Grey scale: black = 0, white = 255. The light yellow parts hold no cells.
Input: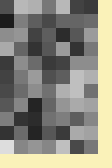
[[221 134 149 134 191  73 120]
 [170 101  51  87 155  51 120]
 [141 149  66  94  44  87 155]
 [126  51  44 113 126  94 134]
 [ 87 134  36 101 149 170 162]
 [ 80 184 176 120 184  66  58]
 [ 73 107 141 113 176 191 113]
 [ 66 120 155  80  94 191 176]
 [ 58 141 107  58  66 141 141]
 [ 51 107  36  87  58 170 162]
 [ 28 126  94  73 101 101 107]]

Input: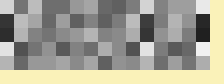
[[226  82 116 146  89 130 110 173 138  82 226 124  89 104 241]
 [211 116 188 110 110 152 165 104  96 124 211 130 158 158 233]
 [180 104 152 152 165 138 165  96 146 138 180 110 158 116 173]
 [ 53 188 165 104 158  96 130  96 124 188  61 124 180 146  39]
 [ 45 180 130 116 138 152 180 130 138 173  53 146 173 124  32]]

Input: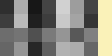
[[109 116  80 122 149  88 128]
 [102 149  39  96 178 172 102]
 [ 61 186  31  61 201 164  53]
 [ 47 172  23  68 209 157  68]]

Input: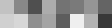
[[208 215 143 164  93 239 179  56]
 [194 136  79 172 115 122 149 100]]

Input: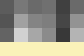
[[ 99 209 167 139  56 180]
 [ 92 120 106 112  64 106]
 [ 84 161 132 126  70 147]]

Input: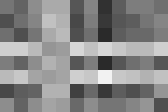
[[207 207 186 149 156 214 193 214 199 186 186 207]
 [186 199 164 156 164 207 199 242 199 193 178 193]
 [141  99 141 164 156 105 141 117 117 133 149  79]
 [125  99 141 178 164  86 125  42  86 111 125  86]
 [117  99 141 170 170  86 133  49  93 125 125 111]
 [111  79 117 170 186  79 111  42  93 105 105 125]
 [ 79 111 133 193 178  72 125  56  86  93 117 133]
 [ 72  93  99 178 178  64 105  56  93  79  99 149]]

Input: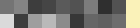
[[218  61 158 185 139  55 102  96 109]
 [116 132  61  69  90  82 124  47  82]]

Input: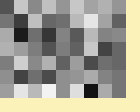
[[177 157 125  83 125  97 199  67 103]
 [171  27 111  54 131  89 185 131 137]
 [157 229 185 243 143 222  19 171 117]
 [143  67 111  75 143 149 171 131 117]
 [125 207 137 177  97 157  75 111 103]
 [117  61 192 103 111 185 229 163  97]
 [ 83 199 137 192 149 199 163 177 149]]
